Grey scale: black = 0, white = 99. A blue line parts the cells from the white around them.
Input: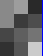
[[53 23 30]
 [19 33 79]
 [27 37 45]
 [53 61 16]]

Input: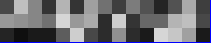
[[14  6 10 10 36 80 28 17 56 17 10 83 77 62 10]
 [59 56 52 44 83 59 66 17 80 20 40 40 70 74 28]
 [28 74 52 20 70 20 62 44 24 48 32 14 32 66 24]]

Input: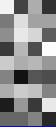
[[51  7 33 30]
 [94 26 67 19]
 [40 40 51 15]
 [11 59 22 90]
 [79 67 71 59]
 [22 71 30 98]
 [67 79 75 51]
 [47 86 63 63]
 [55 90 83 36]]

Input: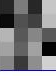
[[52 22 55 81]
 [ 4 31 25 73]
 [70 34 52 34]
 [63 38 63  1]
 [15 48 15 77]]

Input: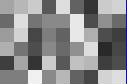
[[68 45 30 53 41 56 86 16 27]
 [49 49 93 53 71 38 27 82 86]
 [24 64 20 79 34 75 71 24 30]
 [64 71 79 34 86 38 20 79 82]
 [60 82 27 49 38 90 68 30 24]
 [41 86 45 53 53 90 30 56 41]]

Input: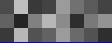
[[38 14 50 71 54 18 47 57]
 [22 71 32 38 60 41 32 18]
 [29 74 22 26 60 44 35 26]]
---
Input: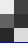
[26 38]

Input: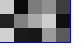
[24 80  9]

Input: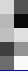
[32 71]

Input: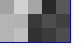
[34 30 19]

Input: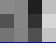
[74 19 51]

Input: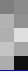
[54 69]

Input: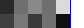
[85 44]

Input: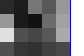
[59 42 27 21]
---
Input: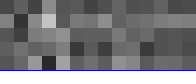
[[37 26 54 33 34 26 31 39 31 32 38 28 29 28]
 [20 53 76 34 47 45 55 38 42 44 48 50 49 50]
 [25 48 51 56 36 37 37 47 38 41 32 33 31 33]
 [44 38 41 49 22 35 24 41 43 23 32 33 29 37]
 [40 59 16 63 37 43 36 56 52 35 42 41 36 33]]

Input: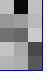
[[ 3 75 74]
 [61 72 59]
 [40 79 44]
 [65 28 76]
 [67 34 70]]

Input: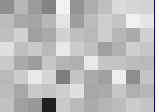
[[71 60 51 94 57 67 74 85 83 82 56]
 [65 64 71 88 61 73 80 76 93 89 73]
 [81 62 66 81 74 72 80 71 66 81 74]
 [74 78 72 90 79 74 62 68 80 77 86]
 [66 61 77 70 68 90 76 76 73 72 78]
 [79 91 83 49 76 66 62 92 55 76 72]
 [65 78 76 80 87 65 66 77 68 71 73]
 [62 59 12 78 72 66 70 73 79 76 75]]

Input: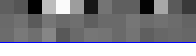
[[33  0 73 97 61  9 45 37 37  1 65 35 22 37]
 [44 35 46 41 43 37 41 41 46 42 44 42 39 41]
 [47 43 52 34 41 46 45 41 45 37 40 41 40 42]]

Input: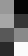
[[ 2 59]
 [21 65]
 [53 34]
 [97 16]]

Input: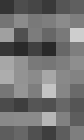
[[30 27 22 33 37 20]
 [54 47 49 54 49 45]
 [31 48 40 47 80 62]
 [16 25 16 40 49 21]
 [57 47 46 49 55 65]
 [57 54 65 53 51 67]
 [58 49 76 52 41 46]
 [24 33 31 40 33 29]
 [54 54 71 50 36 53]
 [40 31 24 36 49 36]]
